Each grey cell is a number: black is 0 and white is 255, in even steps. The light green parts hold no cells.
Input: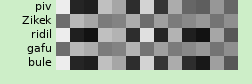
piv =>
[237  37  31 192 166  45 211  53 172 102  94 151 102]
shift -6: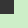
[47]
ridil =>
[237  31  18 192 179  45 224  37 179  31  18 166  87]

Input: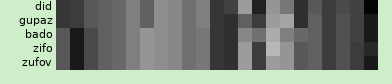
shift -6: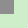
[136]
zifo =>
[ 88  25  74  96 104 127 149 142 135 112 119  54  47 156  60 184 149  88
  96  60  81  60  40]
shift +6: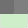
[118 133]

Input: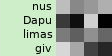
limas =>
[123  95 144 102]
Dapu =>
[ 58  15 207   2]
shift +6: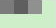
[129 101 150]
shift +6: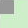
[158]
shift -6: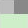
[183 130]

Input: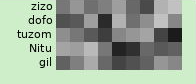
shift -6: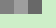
[121 152  98]
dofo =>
[ 81  89 158  42 178 111 142 193 135]

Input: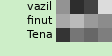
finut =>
[168 187 154 140]
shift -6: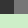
[ 46 112]
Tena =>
[ 52 118 103 126]
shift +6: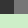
[ 58 124]

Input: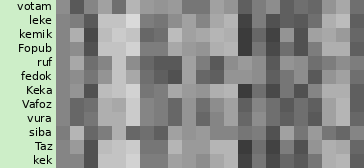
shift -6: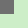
[105]
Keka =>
[133 148  81 188 195 210 118 125 168 154 148 175 181  59 111  73 118  81
 133 175 175  95]
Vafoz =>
[133 103 111 175 168 203 133 125 103 148 111 141 161  95 133 111  89 111
  95 161 181  95]
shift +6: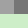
[167 124]

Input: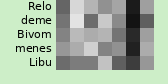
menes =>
[151 172 208 131 145  33 172]
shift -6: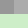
[145 166]
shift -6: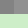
[125 139]

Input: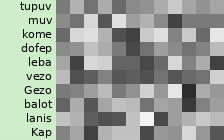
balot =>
[100 172  86 165 193 186 114 165 158  58 130 158]
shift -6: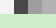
[237  67 152 172]
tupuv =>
[122 178 114 172 106 138 146 172 201 165 146 165]
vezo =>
[186  80  94 130  86  94  80 114  86 106 114 208]
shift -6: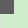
[88]

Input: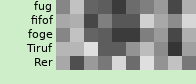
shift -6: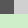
[ 81 202]
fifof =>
[168 175  71 127  87  87 208 168 140 215]
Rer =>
[168  79 154 120 215 108 223 147 194 120]
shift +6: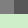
[133  93]
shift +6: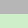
[188 188]

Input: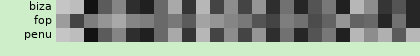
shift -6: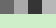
[ 99 163  47 177]
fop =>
[156  68 126 149 169 133 126 105 120  91 163 149 133 120  84  68 126 113
  76  99 149  99 105  38 113  38]
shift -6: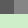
[ 85 127]
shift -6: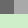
[ 99 163]
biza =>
[197 189  18  91 133  46  32 105 169  53 183  68 141  68 149  46 113  38
  84 120  32 183 141  53  84  38]
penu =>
[197 189  18  91 133  46  32 105 169  53 183  68 141  68 149  46 113  38
  84 120  32 183 141 176  91 183]

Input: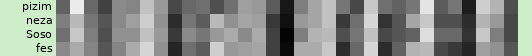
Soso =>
[111 199 126  79 145 145 193 153  57 138 118 153 171 138 171  65   4 126
 179 185  79 118 193  72  86  98 221 104 104  51 199 126  72]
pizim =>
[ 98 236 104  65 138 132 193 153  72 104 111  79 111 159 153  92  23 126
 165 193 118  72 199 111  98 118 228  92 118  29 206 179  79]
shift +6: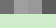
[117 165 159  98]
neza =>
[126 185 118  86 138 159 206 145  44 118  92 185 145 165 159  57  16 153
 165 193  57 111 214  51  86 165 199  79  79  44 179 153  72]

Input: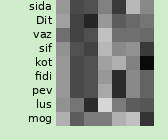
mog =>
[176  92 123 123 176 192  51]
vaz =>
[111  66  80 192 111 111 105]
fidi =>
[152  73  80 152  43 137  99]
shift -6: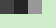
[ 60  31 146]
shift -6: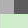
[170  86]
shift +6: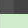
[86 72]
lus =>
[145 117  43 214 123  92  86]

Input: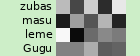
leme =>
[248  11 107 137 123]
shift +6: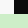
[254  17]
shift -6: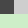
[ 65 200]
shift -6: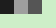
[ 23 152  79]
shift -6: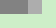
[124 124 167]
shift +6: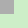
[179]
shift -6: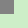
[124]

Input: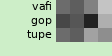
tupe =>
[108  94 162 142]
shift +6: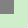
[135]
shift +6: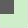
[100]
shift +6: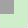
[168]
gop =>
[ 71  86  34 175]
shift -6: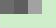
[102  88 156]

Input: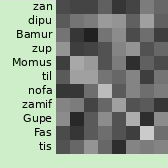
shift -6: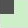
[76]
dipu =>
[ 90 116 124 154 148  96 160  96]
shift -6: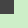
[62]

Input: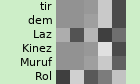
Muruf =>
[146 146 159 201  97]
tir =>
[146 146 152 201  75]
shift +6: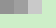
[152 165 207]
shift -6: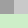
[153 195]
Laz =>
[173  83 181  63 111]
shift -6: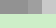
[140 140 153 195]

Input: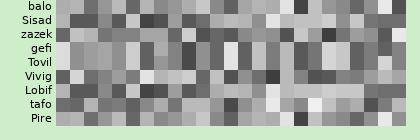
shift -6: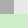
[167 227]
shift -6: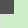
[76]
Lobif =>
[180  89  89 137  89 199  68  82 157  89 110 173 186 180 144 227 186 193
 193 205 199 199 117 110 110]
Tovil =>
[220 144 157 165 144 205  97 150 130  74 144 103 227  97 193 124 186  89
 117 213 199  97 124 213 130]

